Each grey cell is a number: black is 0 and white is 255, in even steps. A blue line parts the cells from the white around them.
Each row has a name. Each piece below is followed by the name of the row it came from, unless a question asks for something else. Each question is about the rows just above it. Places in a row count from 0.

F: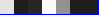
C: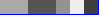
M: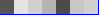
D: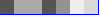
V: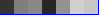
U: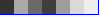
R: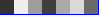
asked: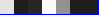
F
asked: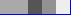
D
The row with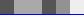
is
D
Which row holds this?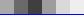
U
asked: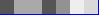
D

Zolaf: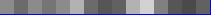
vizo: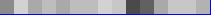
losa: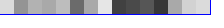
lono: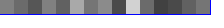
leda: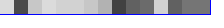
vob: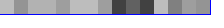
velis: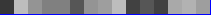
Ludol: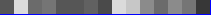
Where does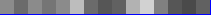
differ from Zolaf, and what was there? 5, [178]
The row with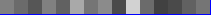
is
lono
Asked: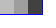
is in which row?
vob

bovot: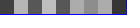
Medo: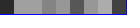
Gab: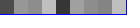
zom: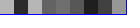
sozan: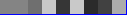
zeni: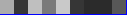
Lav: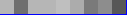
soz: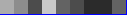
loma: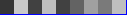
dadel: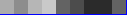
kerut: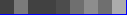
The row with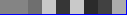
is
sozan
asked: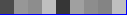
Gab

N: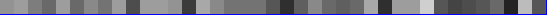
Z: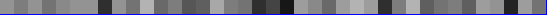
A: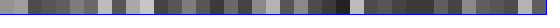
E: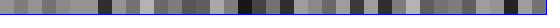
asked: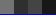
Z
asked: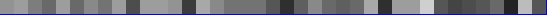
N
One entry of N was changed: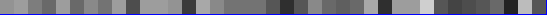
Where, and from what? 21, [95]

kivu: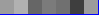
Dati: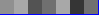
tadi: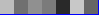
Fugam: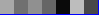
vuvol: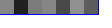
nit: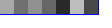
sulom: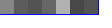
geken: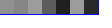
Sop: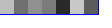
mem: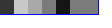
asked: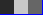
tadi
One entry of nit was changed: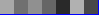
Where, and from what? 5, [189]
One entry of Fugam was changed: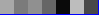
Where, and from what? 1, [112]
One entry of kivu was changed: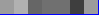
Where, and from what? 3, [123]
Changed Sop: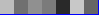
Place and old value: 6, [92]

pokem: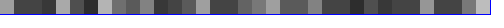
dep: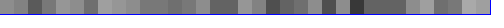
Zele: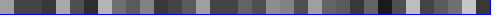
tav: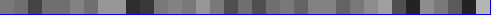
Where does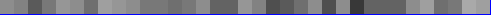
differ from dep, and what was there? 20, [99]
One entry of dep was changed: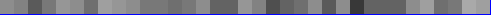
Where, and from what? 23, [79]
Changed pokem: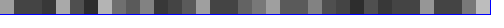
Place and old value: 23, [68]

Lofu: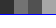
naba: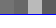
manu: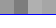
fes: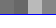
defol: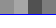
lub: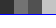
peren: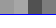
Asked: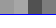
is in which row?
peren
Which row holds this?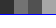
Lofu

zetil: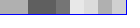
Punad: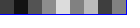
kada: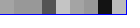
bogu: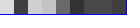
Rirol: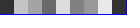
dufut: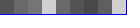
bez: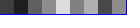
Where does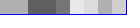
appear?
zetil
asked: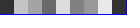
Rirol
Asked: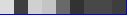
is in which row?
bogu

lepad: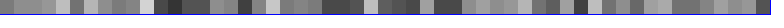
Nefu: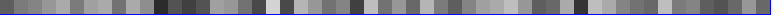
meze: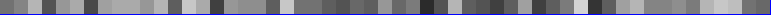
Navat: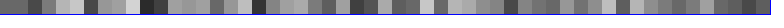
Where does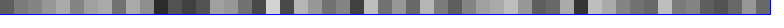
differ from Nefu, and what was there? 5, [123]
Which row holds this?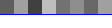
lepad
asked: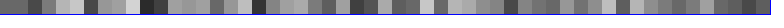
Navat

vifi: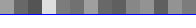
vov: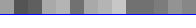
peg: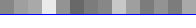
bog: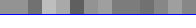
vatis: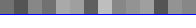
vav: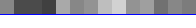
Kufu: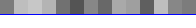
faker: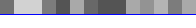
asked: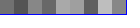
Kufu
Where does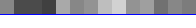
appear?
vav
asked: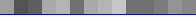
vov
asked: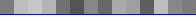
Kufu

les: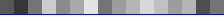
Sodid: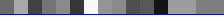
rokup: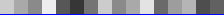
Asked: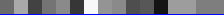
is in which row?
Sodid
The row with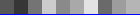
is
rokup
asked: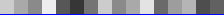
rokup
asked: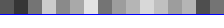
les
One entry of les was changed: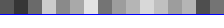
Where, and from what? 2, [116]
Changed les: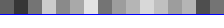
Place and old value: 0, [87]

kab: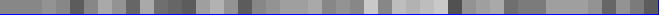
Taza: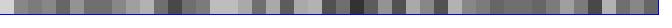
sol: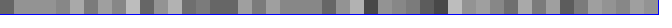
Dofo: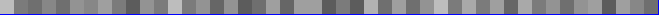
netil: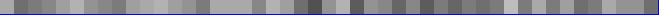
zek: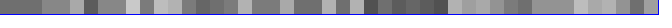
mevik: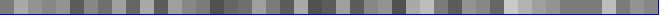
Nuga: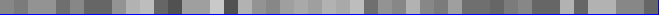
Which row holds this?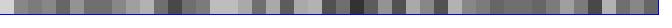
Taza
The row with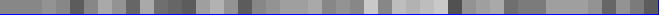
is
kab
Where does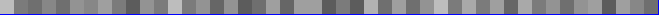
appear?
Dofo

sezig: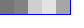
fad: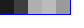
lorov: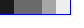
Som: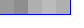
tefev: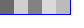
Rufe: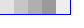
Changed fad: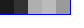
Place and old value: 1, [62]
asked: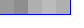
Som

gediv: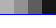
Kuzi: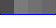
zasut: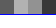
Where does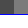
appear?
Kuzi
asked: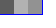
zasut
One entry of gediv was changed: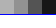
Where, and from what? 2, [93]
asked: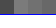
Kuzi
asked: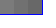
Kuzi
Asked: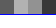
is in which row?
zasut

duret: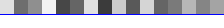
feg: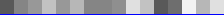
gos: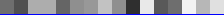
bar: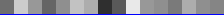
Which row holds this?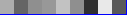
gos
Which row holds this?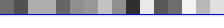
gos

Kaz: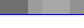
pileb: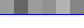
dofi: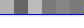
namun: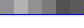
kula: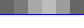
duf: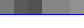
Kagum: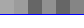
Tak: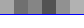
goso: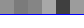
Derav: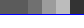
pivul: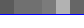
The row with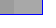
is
Kaz
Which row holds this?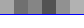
Tak
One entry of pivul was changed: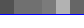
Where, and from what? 0, [91]
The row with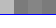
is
dofi

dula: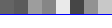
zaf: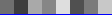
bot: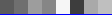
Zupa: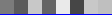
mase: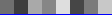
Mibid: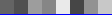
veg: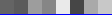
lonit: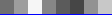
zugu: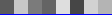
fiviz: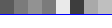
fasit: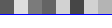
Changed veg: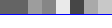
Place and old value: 1, [91]
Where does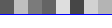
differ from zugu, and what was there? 1, [200]
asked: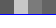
zugu
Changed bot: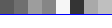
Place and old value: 5, [61]
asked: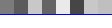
Zupa
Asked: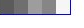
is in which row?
bot

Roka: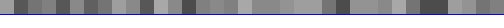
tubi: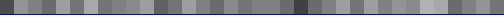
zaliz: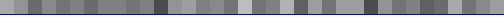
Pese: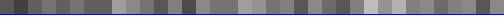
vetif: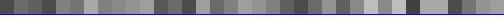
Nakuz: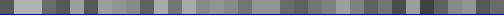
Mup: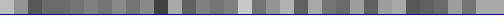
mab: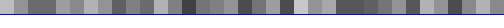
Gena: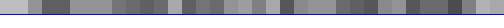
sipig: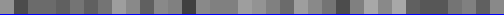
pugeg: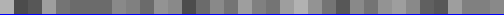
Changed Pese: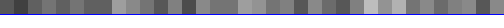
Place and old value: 29, [128]
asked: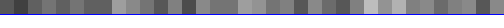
Pese

